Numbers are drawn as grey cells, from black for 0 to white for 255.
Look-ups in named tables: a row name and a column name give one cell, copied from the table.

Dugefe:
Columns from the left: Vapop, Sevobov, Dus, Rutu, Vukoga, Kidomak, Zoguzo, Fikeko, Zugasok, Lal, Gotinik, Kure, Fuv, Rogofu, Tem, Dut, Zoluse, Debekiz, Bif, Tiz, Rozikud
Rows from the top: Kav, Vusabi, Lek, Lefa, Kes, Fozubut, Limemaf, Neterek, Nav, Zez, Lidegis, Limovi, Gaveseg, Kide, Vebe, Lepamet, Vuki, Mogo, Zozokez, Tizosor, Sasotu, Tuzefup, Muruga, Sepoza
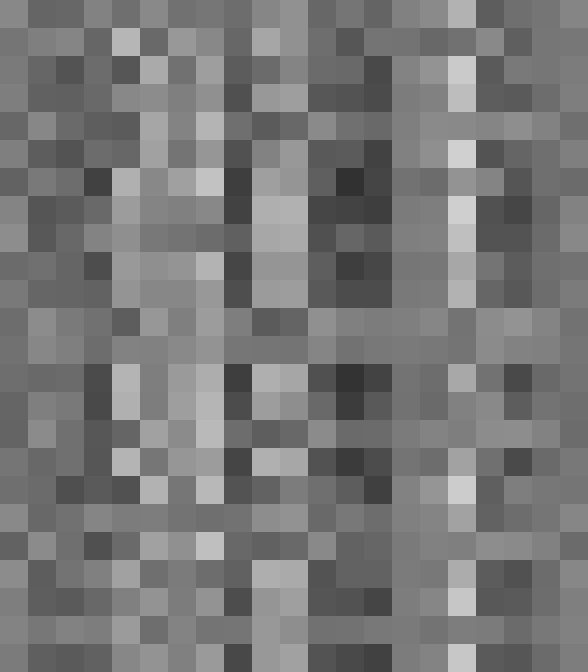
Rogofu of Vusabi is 116
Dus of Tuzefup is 90
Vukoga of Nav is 143
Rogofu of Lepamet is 107
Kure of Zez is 94
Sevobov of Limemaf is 121
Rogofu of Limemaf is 69
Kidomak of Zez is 143
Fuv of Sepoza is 73
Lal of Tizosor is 97
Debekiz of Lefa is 93
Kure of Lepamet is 139
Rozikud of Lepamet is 108
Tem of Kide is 115
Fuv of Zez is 62
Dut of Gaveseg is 120
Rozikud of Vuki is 120
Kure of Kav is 103
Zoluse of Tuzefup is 198
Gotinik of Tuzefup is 159

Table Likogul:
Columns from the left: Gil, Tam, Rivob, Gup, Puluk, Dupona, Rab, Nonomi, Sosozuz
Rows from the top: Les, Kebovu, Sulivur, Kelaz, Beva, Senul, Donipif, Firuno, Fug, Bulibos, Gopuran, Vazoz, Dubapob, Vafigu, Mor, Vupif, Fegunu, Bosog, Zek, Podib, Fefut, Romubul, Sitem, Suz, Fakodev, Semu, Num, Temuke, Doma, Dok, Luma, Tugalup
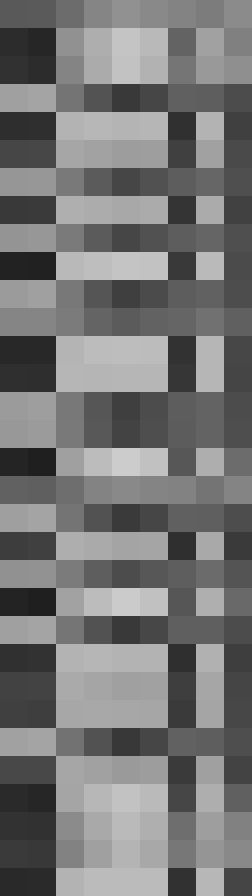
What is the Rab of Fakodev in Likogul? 62
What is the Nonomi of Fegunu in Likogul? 174
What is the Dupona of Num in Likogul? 70
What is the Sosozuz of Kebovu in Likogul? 128
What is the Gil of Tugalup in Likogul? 41
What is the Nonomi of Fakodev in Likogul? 166
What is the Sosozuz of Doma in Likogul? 96
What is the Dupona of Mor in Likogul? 76
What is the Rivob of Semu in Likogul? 167
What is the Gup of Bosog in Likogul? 131
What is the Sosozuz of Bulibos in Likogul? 75
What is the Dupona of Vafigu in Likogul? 182
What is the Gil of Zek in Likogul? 159
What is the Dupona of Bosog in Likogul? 132
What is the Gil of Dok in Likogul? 50
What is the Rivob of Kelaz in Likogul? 116
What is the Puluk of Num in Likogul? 56

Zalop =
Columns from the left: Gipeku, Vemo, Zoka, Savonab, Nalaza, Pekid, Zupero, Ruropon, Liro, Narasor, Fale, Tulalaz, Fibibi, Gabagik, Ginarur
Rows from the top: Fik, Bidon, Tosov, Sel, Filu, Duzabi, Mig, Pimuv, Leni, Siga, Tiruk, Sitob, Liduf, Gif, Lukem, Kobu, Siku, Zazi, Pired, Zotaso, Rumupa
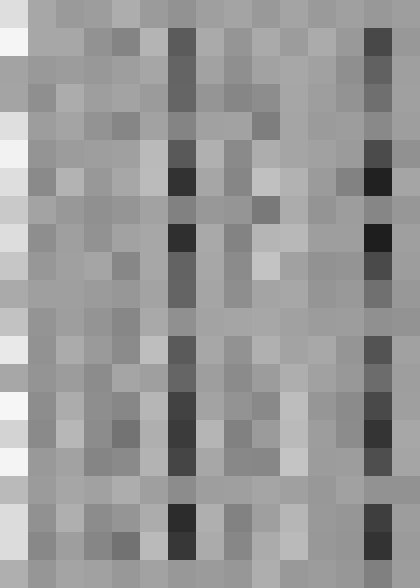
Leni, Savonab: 146
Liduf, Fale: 163
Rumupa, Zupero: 152
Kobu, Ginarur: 167
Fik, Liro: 164
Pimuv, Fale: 172
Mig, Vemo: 138
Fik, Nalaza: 173
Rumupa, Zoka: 164
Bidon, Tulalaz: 171
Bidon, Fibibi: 153
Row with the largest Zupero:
Rumupa

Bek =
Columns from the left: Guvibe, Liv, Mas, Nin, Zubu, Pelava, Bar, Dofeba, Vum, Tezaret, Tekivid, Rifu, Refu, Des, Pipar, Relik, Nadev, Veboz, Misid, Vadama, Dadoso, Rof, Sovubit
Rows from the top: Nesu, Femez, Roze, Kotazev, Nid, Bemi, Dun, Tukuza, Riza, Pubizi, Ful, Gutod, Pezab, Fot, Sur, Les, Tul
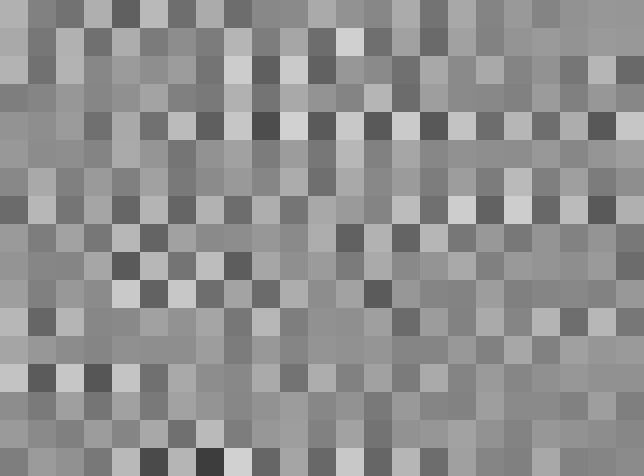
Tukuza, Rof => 89
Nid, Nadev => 195
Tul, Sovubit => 139
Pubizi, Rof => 154
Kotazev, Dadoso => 128
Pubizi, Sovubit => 108
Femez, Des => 111
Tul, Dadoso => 130
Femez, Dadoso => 147
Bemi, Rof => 149
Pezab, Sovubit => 154
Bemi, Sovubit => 158

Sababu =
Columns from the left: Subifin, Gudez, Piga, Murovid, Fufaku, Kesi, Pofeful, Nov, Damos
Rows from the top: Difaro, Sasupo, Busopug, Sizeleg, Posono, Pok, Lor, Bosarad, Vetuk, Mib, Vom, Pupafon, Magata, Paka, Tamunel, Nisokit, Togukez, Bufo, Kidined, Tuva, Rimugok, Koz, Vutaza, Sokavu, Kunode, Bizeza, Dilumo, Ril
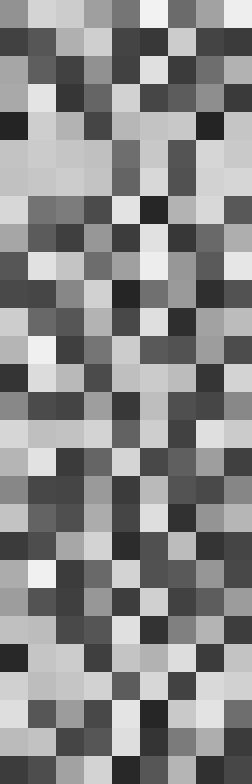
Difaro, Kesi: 242
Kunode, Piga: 197
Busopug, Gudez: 94
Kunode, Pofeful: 66
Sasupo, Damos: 59
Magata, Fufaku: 204
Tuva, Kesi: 80
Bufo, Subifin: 135
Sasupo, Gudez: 86

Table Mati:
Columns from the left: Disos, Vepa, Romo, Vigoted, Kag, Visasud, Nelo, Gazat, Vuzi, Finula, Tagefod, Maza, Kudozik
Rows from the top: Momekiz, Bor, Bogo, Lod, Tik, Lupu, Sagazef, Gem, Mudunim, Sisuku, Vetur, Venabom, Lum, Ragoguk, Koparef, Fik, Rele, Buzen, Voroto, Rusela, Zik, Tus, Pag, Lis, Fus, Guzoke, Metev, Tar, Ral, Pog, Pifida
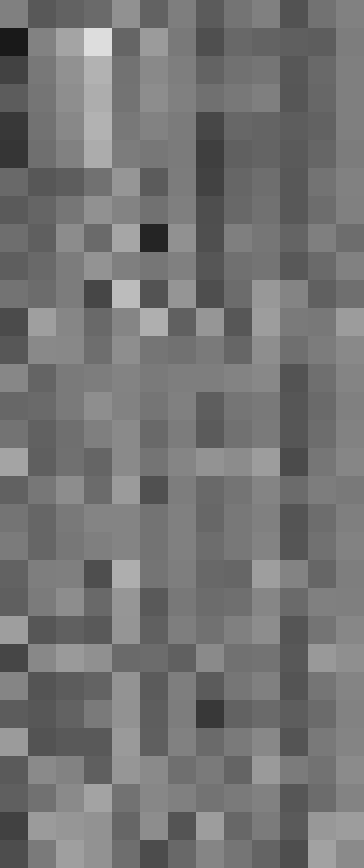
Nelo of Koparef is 128
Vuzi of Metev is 122
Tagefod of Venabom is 122
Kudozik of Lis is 143
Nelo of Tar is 111
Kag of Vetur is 188
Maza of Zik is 102
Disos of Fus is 133

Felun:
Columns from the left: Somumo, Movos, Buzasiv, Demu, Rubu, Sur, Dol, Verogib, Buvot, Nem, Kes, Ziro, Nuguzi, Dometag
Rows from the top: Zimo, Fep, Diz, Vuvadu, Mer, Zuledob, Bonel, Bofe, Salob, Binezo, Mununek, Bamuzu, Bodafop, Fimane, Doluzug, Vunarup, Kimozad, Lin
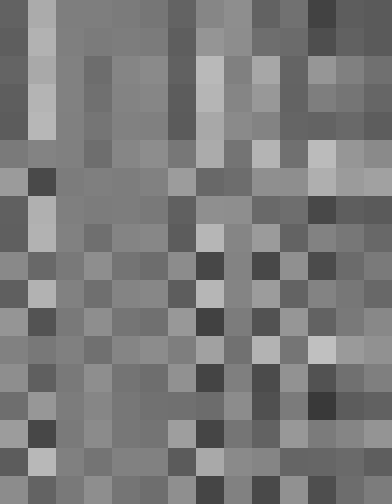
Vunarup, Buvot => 117
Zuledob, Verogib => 171
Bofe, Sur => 121
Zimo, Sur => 118
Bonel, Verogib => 104
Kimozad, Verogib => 169
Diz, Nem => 167
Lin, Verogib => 69
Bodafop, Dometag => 145
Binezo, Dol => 140
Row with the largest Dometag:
Bonel

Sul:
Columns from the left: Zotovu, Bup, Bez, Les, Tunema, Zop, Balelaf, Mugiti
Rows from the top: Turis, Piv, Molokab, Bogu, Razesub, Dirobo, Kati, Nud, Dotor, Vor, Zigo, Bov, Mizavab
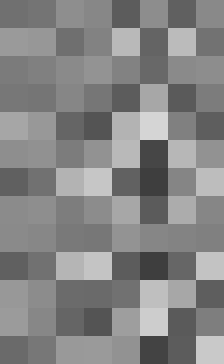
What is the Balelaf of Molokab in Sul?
138
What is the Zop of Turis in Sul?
141
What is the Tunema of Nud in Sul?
167
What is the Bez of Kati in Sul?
179
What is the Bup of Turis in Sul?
116
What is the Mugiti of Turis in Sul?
137
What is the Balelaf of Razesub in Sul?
128
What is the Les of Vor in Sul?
196
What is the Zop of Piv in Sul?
100
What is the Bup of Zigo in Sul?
140
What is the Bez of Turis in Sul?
142
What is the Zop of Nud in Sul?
91
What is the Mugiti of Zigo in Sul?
94
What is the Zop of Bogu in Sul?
167
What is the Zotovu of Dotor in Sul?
138
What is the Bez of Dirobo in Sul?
124

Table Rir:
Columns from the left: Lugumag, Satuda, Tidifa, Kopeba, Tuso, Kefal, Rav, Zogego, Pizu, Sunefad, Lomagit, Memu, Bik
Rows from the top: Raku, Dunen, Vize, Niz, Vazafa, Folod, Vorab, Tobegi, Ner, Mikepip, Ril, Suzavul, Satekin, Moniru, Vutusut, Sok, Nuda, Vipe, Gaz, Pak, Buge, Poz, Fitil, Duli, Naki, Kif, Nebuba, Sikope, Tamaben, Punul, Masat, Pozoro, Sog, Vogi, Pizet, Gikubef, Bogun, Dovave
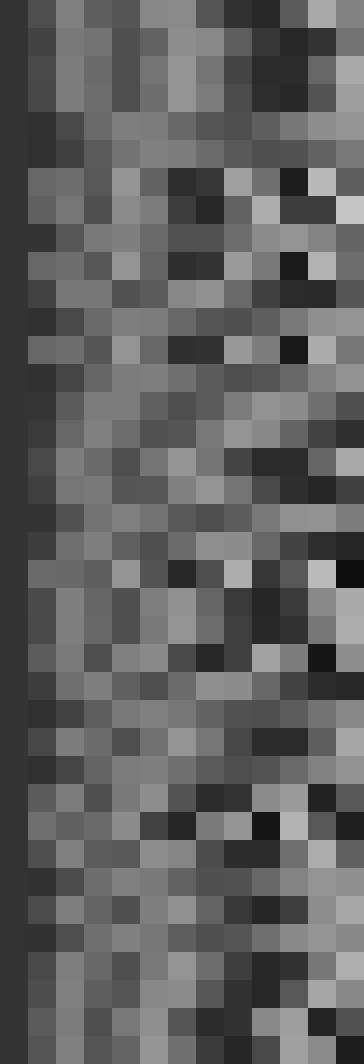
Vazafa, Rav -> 104
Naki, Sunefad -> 103
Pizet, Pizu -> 62
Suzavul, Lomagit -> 121
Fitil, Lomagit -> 50
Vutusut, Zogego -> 90
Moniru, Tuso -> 124
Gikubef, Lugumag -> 52
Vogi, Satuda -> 50
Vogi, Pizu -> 85
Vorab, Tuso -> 148
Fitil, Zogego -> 109

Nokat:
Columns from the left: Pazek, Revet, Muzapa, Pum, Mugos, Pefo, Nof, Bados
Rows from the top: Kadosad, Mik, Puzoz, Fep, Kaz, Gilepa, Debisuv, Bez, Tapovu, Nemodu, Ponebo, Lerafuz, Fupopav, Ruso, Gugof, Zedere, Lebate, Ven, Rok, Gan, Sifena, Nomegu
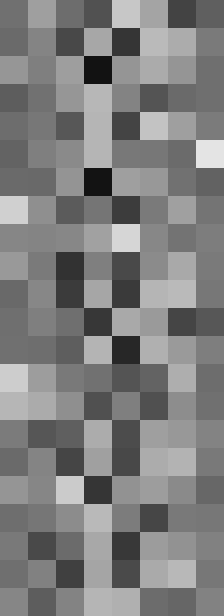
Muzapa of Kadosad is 109
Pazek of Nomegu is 134
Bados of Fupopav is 126
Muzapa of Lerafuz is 111
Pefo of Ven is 157
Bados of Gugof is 112
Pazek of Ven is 149
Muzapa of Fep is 150
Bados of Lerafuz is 87
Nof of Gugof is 141
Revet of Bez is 143
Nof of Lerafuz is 69
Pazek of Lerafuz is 111
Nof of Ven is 138
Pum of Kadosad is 81

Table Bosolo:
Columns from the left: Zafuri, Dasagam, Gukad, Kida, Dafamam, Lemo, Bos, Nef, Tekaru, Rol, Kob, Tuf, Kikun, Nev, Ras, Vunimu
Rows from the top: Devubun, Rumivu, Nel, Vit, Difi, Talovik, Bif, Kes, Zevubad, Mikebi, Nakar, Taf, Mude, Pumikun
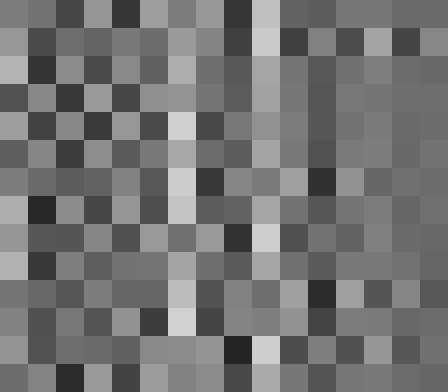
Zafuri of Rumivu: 151
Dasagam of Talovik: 134
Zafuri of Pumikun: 109
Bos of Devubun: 125
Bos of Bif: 204
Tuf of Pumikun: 84
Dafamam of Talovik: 90
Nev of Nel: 126
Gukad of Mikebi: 126
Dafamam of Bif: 130
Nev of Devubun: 119
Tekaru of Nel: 89
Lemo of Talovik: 121
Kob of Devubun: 99
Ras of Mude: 87
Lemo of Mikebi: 116
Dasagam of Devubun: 115
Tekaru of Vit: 92
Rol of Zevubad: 205
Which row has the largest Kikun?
Nakar

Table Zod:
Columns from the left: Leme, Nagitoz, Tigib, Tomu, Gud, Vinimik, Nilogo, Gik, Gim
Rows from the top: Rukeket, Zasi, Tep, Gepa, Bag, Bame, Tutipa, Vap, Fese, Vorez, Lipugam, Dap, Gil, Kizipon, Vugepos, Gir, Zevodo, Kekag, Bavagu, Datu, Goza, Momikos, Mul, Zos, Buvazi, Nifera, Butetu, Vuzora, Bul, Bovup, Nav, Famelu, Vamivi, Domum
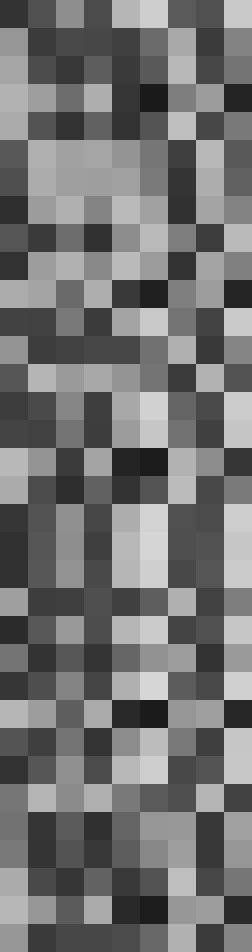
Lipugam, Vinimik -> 32
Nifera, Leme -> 182
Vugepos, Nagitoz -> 74
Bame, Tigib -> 161
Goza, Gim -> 203
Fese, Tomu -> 49
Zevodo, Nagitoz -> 148
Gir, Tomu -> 61
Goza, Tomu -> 73

